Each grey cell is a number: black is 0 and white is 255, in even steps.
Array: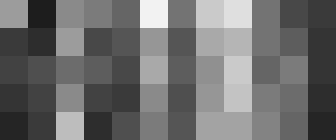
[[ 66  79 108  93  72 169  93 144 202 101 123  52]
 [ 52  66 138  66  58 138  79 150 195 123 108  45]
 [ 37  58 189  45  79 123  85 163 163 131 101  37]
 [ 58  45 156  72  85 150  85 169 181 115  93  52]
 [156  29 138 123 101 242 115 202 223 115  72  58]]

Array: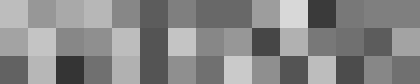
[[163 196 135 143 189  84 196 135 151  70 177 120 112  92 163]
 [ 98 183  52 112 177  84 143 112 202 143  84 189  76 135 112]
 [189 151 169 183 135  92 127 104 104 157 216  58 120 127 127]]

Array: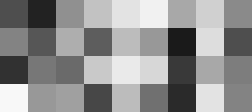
[[248 152 160  71 188 112  42 227 131]
 [ 49 119 106 201 234 215  57 168 125]
 [131  86 174  93 188 152  26 221  78]
 [ 78  34 144 194 227 241 168 208 138]]

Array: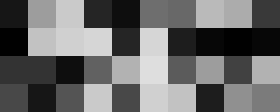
[[  1 194 208 214  37 214  29   7   1   7]
 [ 22 157 202  37  14 110 104 186 172  57]
 [ 51  51  14  97 178 222  91 157  65 178]
 [ 72  22  84 202  72 208 194  29 144 123]]

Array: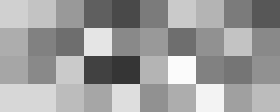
[[215 215 188 166 222 145 173 243 160 188]
 [208 195 153  95  73 123 202 180 123  87]
 [166 137 202  65  53 180 251 129 117 145]
 [173 129 110 229 137 153 110 145 195 137]]

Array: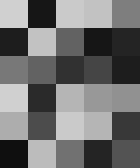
[[ 29 194  98  22  36]
 [ 15 188 113  36  83]
 [120  98  49  69  29]
 [173  76 202 181  56]
 [208  42 181 152 145]
 [208  22 202 194 126]]

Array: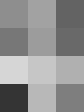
[[214 198 176]
 [ 52 184 126]
 [142 162  99]
 [119 156 105]]
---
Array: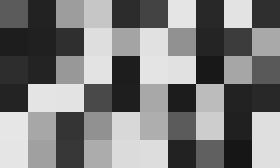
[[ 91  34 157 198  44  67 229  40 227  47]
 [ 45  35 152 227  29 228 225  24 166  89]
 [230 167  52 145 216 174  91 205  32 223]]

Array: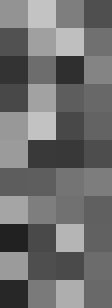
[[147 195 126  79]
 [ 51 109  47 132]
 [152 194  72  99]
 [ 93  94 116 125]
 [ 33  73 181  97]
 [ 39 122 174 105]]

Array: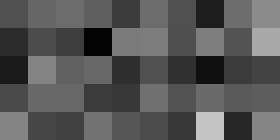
[[ 80 102 108  94  59 108  80  30 109 139]
 [ 26 132  96 103  46  80  48  16  60  67]
 [132  71  65 114  86  75  57 197  39 134]]

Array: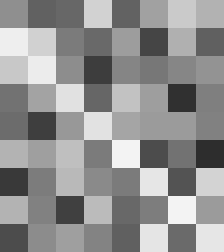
[[143  97 103 210  98 161 202 178]
 [200 236 141  61 133 119 134 147]
 [108  62 152 226 165 155 155 129]
 [ 57 124 185 138 123 230  83 211]
 [ 76 140 159 131  96 229 106 230]]

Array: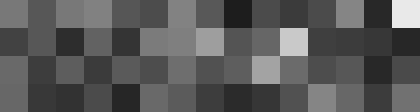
[[120  87 120 129  86  76 130  88  29  75  59  75 133  40 233]
 [105  61  93  59  90  77 110  81  94 163 107  77  87  40  74]]

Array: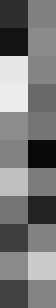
[[ 46 129]
 [231 133]
 [140 118]
 [191 123]
 [ 62 131]
 [ 66 132]]

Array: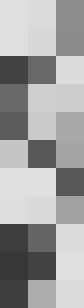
[[223 219 141]
 [ 67 104 220]
 [ 92 202 169]
 [224 224  87]
 [ 62 101 220]
 [ 62 173 219]]

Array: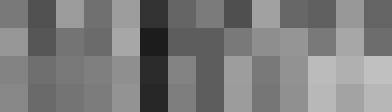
[[121  81 155 112 157  50 101 123  79 161 103  95 152 100]
 [131 111 120 127 143  43 130  93 157 121 146 187 176 192]]

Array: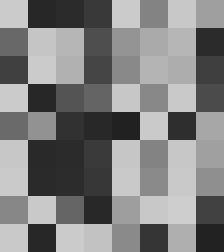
[[203  39  43  57 203 131 200 159]
 [ 64 203 177  69 137 180 173  63]
 [106 146  49  40  33 202  46 167]
 [202  42  44  55 201 138 201 143]
 [201  39 203 194 138  53 175  34]]
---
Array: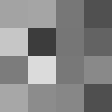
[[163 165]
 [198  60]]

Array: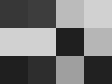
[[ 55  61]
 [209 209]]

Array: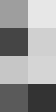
[[158 231]
 [ 69 208]]

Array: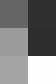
[[101  48]
 [155  45]]

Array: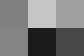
[[127 197]
 [132  27]]

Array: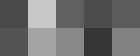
[[ 73 199]
 [ 84 163]]
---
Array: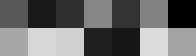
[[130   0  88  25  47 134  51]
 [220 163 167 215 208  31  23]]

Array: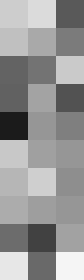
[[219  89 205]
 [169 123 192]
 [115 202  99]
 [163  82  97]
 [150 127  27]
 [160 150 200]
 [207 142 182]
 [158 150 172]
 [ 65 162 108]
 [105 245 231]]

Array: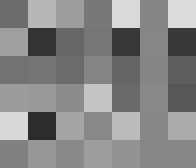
[[133 220 108 183 157 120 217]
 [134  57 159  51 103 118  56]
 [133  94 114 116 107 133 101]
 [136  87 156 152 139 196 105]
 [135 171 216  44 165 136 187]
 [134 135 129 151 137 158 147]]

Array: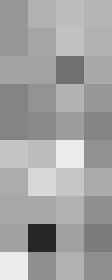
[[189 181 151 177]
 [194 177 150 165]
 [112 169 163 162]
 [179 151 132 147]
 [156 133 132 138]
 [235 146 196 187]
 [198 171 172 216]
 [177 144 167 168]
 [161 124 161  39]
 [177 142 235 144]]

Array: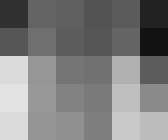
[[ 91  34  49 100  95  83]
 [101  18  86 111  93  85]
 [176  92 219 150 117 113]
 [191 138 227 152 130 122]
 [201 188 219 149 145 127]]

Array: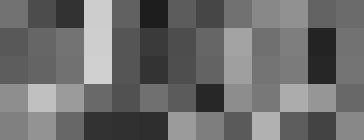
[[ 99 107 114  76  50 205  97  29  92  70 113 136 145]
 [ 35 114  88 102 115 206  85  58  77 102 163 112 126]
 [ 38 116  93 100 113 208  85  51  78  99 159 116 123]
 [150 104 142 192 155 105  81 112  91  39 141 120 172]
 [ 67 136 128 147 103  50  48  46 155 126  90 177  93]]
